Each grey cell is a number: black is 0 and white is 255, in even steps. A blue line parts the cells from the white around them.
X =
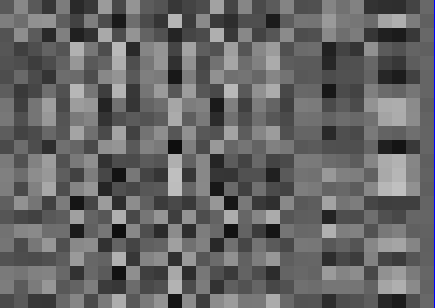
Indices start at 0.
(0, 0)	89
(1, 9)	110
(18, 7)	99
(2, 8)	76
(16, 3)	110
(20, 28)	175
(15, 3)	88
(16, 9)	136
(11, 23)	108
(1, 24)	123
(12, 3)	152
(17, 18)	116
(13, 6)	150
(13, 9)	71
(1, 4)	94
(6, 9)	55
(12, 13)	54
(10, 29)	57
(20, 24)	118
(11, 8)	77
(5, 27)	38
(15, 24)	78
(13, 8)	80
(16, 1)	134
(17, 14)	129
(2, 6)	49
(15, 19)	171
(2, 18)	67
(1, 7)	76
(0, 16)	69
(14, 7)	156
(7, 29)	139
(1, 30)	96
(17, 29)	133
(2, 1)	142
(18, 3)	80
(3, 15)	82
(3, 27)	91
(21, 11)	147

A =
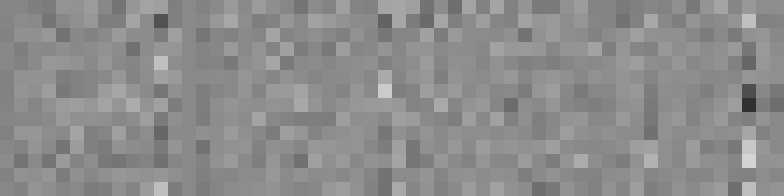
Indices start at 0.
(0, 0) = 134
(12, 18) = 139
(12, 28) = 139
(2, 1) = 144
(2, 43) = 139
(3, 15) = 135
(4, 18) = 147
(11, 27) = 142
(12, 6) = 135
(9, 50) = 145
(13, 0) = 135
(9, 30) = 147
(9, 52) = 143
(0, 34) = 130
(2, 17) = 138
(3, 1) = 127
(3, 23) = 121
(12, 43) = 140
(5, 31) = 127
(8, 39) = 135
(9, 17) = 143
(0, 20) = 135
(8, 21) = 127
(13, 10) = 155
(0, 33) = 163
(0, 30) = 115
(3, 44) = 150
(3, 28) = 135
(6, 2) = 144
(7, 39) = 149
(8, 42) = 136
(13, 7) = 127
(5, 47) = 144
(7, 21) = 168
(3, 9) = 113
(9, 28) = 145
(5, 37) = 135
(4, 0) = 135

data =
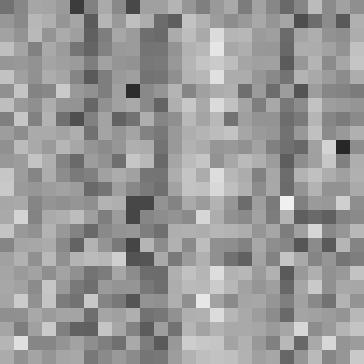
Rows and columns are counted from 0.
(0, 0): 114
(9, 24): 153
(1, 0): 151
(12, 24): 160
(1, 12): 94
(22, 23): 156
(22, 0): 143
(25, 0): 171
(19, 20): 90
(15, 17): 138
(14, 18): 158
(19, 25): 195
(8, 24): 123
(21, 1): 203
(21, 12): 175
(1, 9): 191
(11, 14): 197
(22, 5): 164
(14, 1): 169
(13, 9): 136
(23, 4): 128
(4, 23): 139
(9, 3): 170
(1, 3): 175
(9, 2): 170
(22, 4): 164
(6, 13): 133
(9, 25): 176
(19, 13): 193
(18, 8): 207
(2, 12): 171
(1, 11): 108
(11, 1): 156
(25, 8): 153
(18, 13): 155
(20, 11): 110
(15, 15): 173
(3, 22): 172
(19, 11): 108

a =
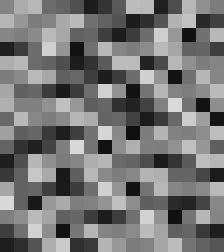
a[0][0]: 132
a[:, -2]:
[144, 41, 113, 101, 125, 182, 139, 19, 158, 141, 150, 189, 71, 138, 69, 182, 58, 98]
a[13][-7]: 19
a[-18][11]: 32
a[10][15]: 95
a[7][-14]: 128
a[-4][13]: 36
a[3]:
[30, 60, 109, 208, 148, 18, 112, 184, 134, 125, 139, 185, 166, 98, 101, 62]
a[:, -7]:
[188, 29, 61, 125, 187, 109, 19, 34, 66, 16, 176, 101, 135, 19, 142, 112, 139, 124]
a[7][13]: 115
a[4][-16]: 173
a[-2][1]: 112
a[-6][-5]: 175
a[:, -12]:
[99, 168, 167, 148, 79, 97, 27, 191, 137, 30, 127, 124, 25, 27, 170, 97, 18, 201]
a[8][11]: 59
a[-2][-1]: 30
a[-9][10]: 125
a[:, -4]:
[78, 178, 151, 166, 183, 19, 131, 217, 104, 130, 145, 52, 101, 133, 42, 17, 96, 188]
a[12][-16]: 57
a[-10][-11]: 182
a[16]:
[62, 112, 209, 141, 18, 118, 181, 132, 126, 139, 186, 164, 96, 102, 58, 30]
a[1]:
[181, 150, 124, 131, 168, 186, 112, 98, 83, 29, 47, 85, 178, 194, 41, 64]
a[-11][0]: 175
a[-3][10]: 209
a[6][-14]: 103
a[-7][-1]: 182
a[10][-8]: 142
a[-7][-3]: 91
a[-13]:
[125, 138, 185, 167, 97, 104, 63, 29, 60, 109, 208, 148, 19, 113, 182, 133]
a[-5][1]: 98

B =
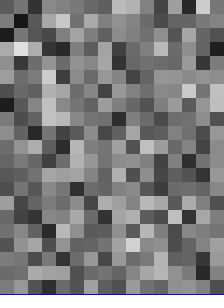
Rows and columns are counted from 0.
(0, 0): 91
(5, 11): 149
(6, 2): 96
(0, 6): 104
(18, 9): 108
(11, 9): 144
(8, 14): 141
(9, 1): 99
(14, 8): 159
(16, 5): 143
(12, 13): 83
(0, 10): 129
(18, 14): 55
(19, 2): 170
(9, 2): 40
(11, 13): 46
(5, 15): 142
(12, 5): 163
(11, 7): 116
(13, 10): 87
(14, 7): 173
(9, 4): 66
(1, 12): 100
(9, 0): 141
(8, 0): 123
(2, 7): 97
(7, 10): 82
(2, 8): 140
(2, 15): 82
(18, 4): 52
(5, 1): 109
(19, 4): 159
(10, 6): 126
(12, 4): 158
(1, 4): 200
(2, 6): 126
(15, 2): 52
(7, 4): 137

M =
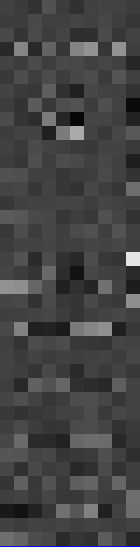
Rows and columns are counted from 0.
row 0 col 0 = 65
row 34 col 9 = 61
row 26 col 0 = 66
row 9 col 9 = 88
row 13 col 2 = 55
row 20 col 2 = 102
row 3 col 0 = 41
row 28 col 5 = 77
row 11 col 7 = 71
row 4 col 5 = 72
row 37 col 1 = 60
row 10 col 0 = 65
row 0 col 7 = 67
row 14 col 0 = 55
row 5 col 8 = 84
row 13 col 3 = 67
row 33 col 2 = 73
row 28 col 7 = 70
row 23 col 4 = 27
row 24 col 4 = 76
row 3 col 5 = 132
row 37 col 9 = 66
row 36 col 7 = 33
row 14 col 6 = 62
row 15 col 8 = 69
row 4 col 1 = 61
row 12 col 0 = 80
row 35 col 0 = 63
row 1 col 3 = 64
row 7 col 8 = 66
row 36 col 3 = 54
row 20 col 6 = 37
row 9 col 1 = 66
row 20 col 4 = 33
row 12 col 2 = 64
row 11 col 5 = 73
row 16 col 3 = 71

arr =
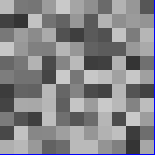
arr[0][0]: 187
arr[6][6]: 75
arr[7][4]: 95
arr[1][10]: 148
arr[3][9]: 153
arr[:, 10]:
[86, 148, 182, 170, 112, 160, 66, 189, 157, 110, 167]
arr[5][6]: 199
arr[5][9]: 199
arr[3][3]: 127
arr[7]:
[68, 169, 168, 182, 95, 197, 156, 201, 184, 131, 189]
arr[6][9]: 84
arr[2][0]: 120
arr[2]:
[120, 157, 139, 171, 81, 62, 90, 81, 195, 124, 182]
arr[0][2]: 117
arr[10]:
[175, 184, 153, 98, 108, 186, 186, 148, 128, 52, 167]
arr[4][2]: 179
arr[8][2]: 63
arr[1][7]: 179
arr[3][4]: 182
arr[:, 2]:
[117, 195, 139, 128, 179, 114, 98, 168, 63, 135, 153]
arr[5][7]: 189
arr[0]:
[187, 120, 117, 156, 201, 165, 143, 106, 179, 151, 86]
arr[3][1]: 152
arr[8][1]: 83
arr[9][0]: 72
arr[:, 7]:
[106, 179, 81, 92, 64, 189, 67, 201, 182, 178, 148]
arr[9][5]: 184
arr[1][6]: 89
